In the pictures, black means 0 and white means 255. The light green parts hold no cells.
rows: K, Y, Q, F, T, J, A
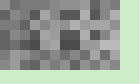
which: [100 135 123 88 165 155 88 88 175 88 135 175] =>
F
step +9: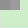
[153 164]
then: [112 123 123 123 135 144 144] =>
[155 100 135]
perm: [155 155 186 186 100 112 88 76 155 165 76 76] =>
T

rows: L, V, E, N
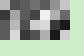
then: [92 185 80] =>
[207 217 57]
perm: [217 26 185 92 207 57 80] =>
E
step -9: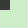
[48]
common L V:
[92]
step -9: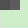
[71 83]
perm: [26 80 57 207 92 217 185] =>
E
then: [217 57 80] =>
[176 26 207]

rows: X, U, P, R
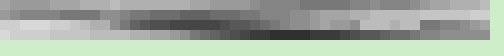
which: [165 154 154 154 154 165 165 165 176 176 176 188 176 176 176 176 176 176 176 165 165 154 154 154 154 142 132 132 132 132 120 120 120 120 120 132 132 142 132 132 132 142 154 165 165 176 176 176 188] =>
X
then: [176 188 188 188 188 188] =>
[197 197 197]
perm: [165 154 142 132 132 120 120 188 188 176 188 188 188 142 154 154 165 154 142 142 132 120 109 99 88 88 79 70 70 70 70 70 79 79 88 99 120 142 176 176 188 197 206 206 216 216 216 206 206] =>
P
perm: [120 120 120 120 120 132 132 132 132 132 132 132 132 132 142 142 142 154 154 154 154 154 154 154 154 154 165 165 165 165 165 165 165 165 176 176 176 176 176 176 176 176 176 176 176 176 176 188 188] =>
X
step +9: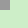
[163]
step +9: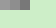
[163 151 129]
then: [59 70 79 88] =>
[88 99 109]

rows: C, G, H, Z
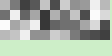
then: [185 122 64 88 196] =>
[76 205 145]
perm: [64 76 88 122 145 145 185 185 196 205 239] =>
Z
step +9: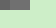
[109 121 121]
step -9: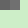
[91 103]
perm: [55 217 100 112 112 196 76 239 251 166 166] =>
H
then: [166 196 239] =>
[55 100 112]
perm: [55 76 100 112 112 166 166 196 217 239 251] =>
H

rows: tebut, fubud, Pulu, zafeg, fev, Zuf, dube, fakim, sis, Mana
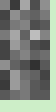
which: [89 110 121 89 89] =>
Mana
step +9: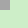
[175]

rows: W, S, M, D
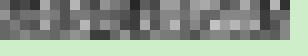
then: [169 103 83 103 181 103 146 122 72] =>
[61 169 83]
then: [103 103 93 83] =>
[61 134 93]
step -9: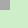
[160]
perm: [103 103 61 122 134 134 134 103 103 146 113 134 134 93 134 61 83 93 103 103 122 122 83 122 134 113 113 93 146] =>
S

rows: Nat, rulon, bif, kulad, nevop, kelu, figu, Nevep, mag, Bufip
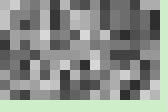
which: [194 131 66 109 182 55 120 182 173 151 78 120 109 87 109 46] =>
bif
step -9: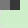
[111 46]
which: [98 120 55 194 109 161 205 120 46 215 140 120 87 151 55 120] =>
figu

